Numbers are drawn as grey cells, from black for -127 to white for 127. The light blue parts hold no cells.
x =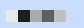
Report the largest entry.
105
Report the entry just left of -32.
42
